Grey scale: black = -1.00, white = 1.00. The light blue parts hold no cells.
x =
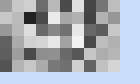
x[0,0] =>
0.24
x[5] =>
[-0.35, 0.41, 0.56, 0.34, -0.06, -0.12, 0.63, -0.22, 0.51, 0.67]
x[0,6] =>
0.76
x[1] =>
[0.56, 0.46, -0.73, -0.42, 0.84, 0.31, 0.39, -0.48, 0.40, 0.18]
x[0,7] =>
-0.45
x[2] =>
[0.19, 0.45, 0.73, -0.17, 0.06, -0.11, 0.81, -0.19, -0.27, 0.56]
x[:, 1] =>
[0.57, 0.46, 0.45, 0.34, 0.24, 0.41]
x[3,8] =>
0.48
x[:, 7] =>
[-0.45, -0.48, -0.19, -0.42, 0.55, -0.22]
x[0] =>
[0.24, 0.57, 0.62, -0.15, 0.45, -0.41, 0.76, -0.45, -0.08, 0.48]
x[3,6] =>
0.90
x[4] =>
[-0.26, 0.24, -0.42, 0.11, 0.14, -0.17, -0.31, 0.55, 0.36, 0.43]
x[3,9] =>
0.38

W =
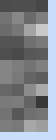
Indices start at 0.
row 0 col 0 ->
-0.40
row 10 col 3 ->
0.24
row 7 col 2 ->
0.10
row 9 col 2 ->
-0.13
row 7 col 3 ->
0.34
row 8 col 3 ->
-0.57
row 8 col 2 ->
-0.22
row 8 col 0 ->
-0.04
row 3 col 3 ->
-0.05
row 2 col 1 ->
-0.07
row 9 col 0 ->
-0.10
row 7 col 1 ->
-0.25

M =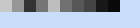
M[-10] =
0.56
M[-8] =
-0.60
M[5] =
-0.11
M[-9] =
0.18

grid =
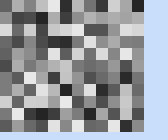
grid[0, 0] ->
-0.23
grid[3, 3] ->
-0.41
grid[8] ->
[0.62, -0.21, 0.62, 0.61, 0.24, 0.83, -0.36, 0.11, -0.39, 0.11, 0.58, 0.00]
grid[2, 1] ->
-0.17
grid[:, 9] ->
[0.63, 0.36, 0.16, 0.34, 0.05, 0.19, 0.02, -0.29, 0.11, -0.34, 0.80]
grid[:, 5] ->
[-0.64, -0.51, 0.67, -0.65, -0.27, 0.55, 0.53, -0.71, 0.83, 0.25, 0.07]
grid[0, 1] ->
0.37
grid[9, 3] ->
-0.72
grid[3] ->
[-0.18, -0.42, 0.05, -0.41, -0.59, -0.65, -0.04, 0.76, 0.11, 0.34, 0.00, -0.03]
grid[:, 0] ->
[-0.23, 0.14, 0.71, -0.18, -0.24, -0.41, -0.03, -0.03, 0.62, -0.05, -0.29]
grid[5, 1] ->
0.36
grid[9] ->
[-0.05, 0.82, -0.53, -0.72, -0.52, 0.25, -0.03, -0.70, 0.30, -0.34, 0.53, -0.39]
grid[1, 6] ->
0.11
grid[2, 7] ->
-0.35
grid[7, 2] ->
-0.21
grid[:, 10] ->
[0.31, 0.28, 0.74, 0.00, 0.81, -0.37, -0.67, 0.50, 0.58, 0.53, -0.62]
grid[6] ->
[-0.03, -0.29, 0.81, 0.30, -0.51, 0.53, 0.16, -0.37, -0.17, 0.02, -0.67, -0.08]
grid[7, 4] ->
0.44
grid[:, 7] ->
[-0.10, 0.40, -0.35, 0.76, -0.11, -0.15, -0.37, 0.76, 0.11, -0.70, -0.19]
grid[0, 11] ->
-0.71
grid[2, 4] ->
0.56
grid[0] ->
[-0.23, 0.37, 0.03, 0.50, 0.82, -0.64, 0.45, -0.10, -0.56, 0.63, 0.31, -0.71]
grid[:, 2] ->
[0.03, -0.41, 0.61, 0.05, 0.10, -0.05, 0.81, -0.21, 0.62, -0.53, -0.18]

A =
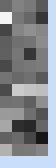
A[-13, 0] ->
-0.18
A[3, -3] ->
-0.12
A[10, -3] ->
-0.64
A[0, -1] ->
-0.30
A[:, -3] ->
[0.02, -0.07, 0.04, -0.12, -0.07, -0.09, -0.18, 0.59, -0.10, 0.20, -0.64, -0.17, -0.06]
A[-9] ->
[-0.25, -0.07, -0.58, -0.03]
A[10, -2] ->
-0.69
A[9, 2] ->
-0.13
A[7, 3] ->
0.49
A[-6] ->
[-0.41, 0.59, 0.53, 0.49]
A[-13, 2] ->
-0.05
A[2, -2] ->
0.13
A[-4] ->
[0.21, 0.20, -0.13, -0.36]
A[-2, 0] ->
-0.24

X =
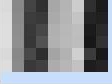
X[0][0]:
0.71
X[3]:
[0.74, 0.12, -0.57, -0.36, 0.39, 0.45, 0.48, -0.82, -0.61]
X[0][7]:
-0.62
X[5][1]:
0.09
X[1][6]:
0.54
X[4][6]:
0.63
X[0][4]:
0.31
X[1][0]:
0.73
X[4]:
[0.70, 0.07, -0.43, -0.64, 0.29, 0.40, 0.63, -0.54, -0.81]
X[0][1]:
0.07
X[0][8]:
-0.79
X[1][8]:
-0.75
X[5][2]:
-0.55
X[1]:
[0.73, 0.09, -0.52, -0.55, 0.33, 0.42, 0.54, -0.72, -0.75]
